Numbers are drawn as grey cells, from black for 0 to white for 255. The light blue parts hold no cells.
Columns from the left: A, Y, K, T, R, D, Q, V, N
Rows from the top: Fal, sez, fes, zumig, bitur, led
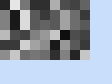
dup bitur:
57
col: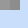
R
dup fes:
89

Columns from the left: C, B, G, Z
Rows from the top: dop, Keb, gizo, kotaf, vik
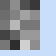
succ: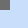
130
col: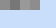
Z
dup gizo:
119
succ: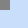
162
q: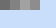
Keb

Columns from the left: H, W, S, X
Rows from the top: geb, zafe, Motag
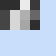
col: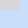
W
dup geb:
46
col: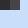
H
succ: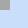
46
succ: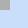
103

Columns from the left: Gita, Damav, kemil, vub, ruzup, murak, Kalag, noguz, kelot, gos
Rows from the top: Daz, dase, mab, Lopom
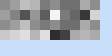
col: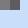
ruzup
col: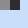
murak
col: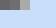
noguz
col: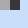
kelot
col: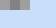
Damav

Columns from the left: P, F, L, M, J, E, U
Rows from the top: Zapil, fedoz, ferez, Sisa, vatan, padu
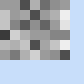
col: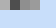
M
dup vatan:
196
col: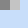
E
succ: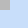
176

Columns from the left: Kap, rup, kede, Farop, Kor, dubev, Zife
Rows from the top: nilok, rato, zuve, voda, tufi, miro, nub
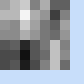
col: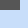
Farop
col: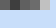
dubev

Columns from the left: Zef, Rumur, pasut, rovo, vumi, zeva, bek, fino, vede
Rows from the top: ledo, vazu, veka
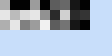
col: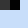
vede
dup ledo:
2
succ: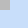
219
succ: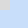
230

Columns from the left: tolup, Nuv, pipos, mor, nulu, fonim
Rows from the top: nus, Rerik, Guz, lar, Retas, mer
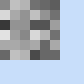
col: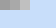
Nuv
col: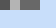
nulu
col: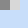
tolup
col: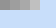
Nuv
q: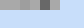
Retas
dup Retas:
169

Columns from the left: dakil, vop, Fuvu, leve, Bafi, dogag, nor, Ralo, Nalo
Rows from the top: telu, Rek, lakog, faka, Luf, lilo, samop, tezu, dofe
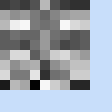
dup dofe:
38
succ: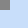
154
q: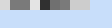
tezu

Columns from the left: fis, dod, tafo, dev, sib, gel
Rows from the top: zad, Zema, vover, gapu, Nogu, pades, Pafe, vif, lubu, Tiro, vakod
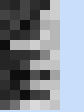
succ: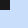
79
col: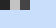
sib

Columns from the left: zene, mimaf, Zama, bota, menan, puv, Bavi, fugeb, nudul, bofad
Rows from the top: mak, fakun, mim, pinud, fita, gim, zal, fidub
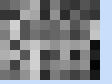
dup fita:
165
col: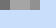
Bavi
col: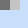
bota
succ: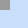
165
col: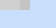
bota
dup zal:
145
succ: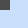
165

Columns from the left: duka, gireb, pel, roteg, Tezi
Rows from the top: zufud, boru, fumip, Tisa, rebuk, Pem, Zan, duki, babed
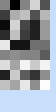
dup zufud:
132
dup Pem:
132
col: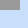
Tezi
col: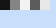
pel
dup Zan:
243
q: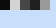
fumip

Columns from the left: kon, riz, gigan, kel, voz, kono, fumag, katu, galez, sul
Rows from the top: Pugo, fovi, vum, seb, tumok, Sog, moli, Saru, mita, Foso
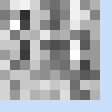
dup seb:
177
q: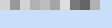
Foso
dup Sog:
153

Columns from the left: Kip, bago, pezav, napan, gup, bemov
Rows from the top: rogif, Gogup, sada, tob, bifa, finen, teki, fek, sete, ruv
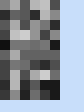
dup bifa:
118
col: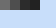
pezav
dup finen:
98
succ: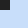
109
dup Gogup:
44
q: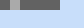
finen

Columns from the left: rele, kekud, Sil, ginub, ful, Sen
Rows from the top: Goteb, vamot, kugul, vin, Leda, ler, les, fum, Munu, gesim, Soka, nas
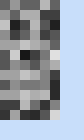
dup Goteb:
98
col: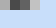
Sil
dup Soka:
63
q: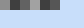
vin
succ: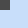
183

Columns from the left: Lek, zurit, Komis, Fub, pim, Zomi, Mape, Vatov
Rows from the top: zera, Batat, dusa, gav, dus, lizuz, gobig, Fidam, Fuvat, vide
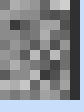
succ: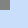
91
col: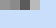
Lek
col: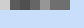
Mape
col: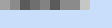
Komis
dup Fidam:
139
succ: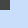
111

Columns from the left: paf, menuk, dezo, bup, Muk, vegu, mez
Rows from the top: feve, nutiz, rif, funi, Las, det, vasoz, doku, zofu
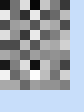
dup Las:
75
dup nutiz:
233
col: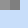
menuk
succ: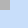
169

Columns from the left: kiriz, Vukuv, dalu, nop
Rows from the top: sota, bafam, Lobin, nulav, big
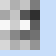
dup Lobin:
247
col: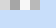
kiriz

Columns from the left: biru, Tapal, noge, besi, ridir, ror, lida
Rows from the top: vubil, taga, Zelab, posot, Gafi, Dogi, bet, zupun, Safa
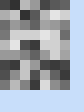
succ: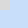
141
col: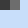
lida
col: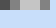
noge
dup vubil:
70
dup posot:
209
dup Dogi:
153
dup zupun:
79

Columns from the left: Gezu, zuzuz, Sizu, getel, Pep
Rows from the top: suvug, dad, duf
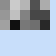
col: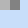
Sizu
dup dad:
71

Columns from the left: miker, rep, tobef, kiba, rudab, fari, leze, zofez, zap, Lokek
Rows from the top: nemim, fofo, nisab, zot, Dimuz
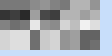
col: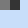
miker
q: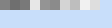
nisab
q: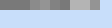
nemim
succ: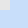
148
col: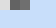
Lokek
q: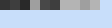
fofo

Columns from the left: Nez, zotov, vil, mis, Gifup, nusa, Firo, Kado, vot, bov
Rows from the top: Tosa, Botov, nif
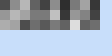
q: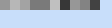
Botov
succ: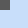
122
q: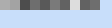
nif
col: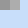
Nez

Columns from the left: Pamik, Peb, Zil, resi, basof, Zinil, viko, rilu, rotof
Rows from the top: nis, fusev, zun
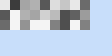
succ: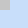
232
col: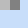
Zinil
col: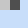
viko
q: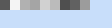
fusev

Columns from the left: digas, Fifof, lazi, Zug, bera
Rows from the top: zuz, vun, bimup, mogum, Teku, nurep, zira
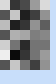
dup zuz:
218
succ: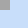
126
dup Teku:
116
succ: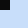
53

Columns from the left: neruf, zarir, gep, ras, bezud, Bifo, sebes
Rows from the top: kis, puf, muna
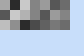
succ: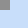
43
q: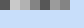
puf
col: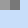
Bifo
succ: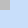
143
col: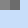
sebes

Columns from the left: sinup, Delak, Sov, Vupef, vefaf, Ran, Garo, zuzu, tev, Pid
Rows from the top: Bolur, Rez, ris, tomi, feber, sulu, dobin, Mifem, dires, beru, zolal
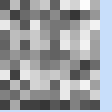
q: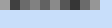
Rez
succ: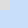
177
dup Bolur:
177
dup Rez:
107
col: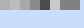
zuzu
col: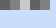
Ran

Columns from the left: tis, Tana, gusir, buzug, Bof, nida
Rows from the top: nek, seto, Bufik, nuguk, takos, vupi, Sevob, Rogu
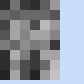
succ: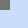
58
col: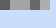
Tana
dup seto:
105
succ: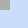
124
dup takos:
124

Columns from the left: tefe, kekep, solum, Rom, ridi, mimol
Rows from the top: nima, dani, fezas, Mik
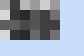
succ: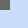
63
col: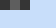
kekep
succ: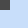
84
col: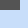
Rom

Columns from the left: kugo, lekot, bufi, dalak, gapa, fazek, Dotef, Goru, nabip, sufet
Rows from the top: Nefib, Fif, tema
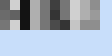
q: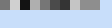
tema
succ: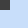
118
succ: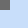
98

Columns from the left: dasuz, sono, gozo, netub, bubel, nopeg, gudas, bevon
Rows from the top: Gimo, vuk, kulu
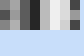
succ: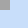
92
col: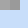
sono

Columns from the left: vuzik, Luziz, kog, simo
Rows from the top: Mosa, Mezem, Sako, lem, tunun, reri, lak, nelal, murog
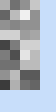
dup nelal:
90
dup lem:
209
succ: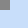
145
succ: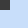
176
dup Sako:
145
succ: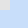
187

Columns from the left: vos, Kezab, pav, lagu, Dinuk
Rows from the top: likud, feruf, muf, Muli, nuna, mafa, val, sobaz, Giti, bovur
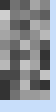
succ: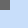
184
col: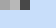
vos
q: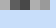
muf
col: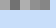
lagu

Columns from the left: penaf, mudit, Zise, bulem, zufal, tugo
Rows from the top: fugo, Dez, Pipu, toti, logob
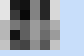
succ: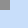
87
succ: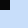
131

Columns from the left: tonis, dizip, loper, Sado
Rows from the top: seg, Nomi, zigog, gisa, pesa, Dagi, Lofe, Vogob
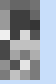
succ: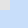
123
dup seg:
102
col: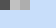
Sado
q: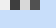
gisa
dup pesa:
193

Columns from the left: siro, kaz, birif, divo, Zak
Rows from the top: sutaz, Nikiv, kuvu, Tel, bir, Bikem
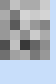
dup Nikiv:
212
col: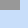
siro
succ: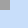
171
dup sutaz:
171

